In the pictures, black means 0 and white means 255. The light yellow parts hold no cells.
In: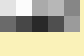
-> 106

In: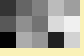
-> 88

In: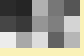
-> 70

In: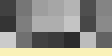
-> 52

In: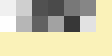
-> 254

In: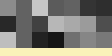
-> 40

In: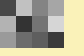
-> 179

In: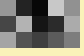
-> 70

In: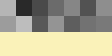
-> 156
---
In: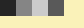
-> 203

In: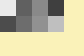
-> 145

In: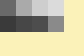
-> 77

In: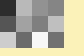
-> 247

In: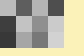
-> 120

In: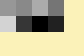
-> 0
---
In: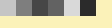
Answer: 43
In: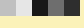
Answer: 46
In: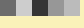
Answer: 187
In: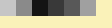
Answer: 160
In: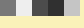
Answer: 197
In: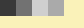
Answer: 170
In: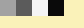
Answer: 10
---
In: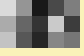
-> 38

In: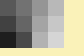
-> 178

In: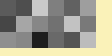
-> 30

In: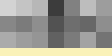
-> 149

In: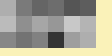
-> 129

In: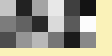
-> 184

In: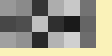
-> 41

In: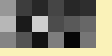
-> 18
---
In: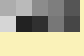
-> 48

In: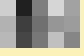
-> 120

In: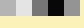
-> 118

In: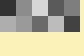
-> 106

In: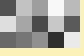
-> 144

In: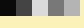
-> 218

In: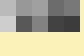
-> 129
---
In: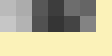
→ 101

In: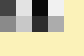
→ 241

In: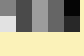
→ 5

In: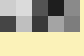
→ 138

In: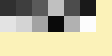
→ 25

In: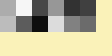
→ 64

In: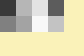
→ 92
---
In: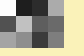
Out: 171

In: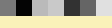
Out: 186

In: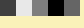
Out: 101

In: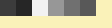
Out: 112

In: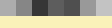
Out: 153

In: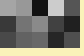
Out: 152

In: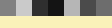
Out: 129

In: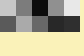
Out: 170

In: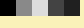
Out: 67
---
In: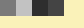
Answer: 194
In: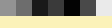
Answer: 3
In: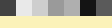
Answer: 175
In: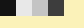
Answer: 232
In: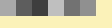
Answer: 191
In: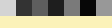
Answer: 122
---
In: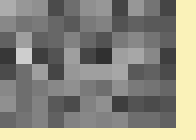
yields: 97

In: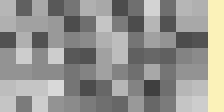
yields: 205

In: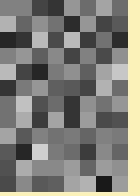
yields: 156

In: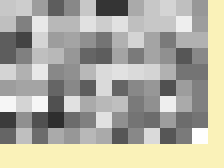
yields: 254

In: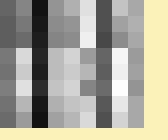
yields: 168
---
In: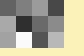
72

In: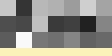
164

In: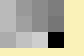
125

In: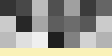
101

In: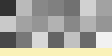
162

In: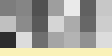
199

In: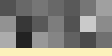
159

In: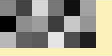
162
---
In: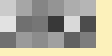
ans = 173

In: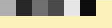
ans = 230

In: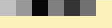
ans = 52

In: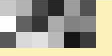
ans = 156

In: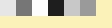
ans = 200

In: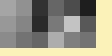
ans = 76

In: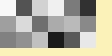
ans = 123

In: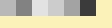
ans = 163
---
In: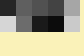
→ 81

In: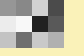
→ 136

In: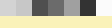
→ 160

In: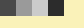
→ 154

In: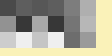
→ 94

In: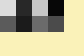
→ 40

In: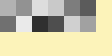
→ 201
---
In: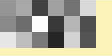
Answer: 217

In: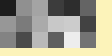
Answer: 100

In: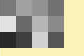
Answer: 114

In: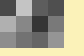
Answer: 79

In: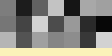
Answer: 160

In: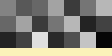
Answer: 183

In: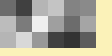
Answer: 138

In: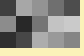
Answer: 77

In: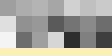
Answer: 201

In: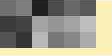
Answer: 89
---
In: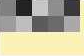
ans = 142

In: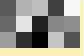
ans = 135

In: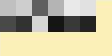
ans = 233

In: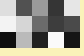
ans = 61

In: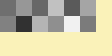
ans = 90

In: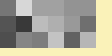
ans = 153

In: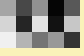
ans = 18

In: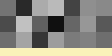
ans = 151
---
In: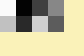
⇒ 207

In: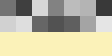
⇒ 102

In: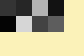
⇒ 67

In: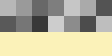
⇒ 56

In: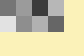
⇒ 177

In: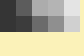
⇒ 107

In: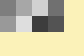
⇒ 61
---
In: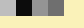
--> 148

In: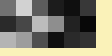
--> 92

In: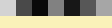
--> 9

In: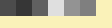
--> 96

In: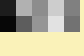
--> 141

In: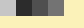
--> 78

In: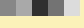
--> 48
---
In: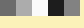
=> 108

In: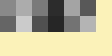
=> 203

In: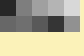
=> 103

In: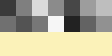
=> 119

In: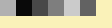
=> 9

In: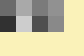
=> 145
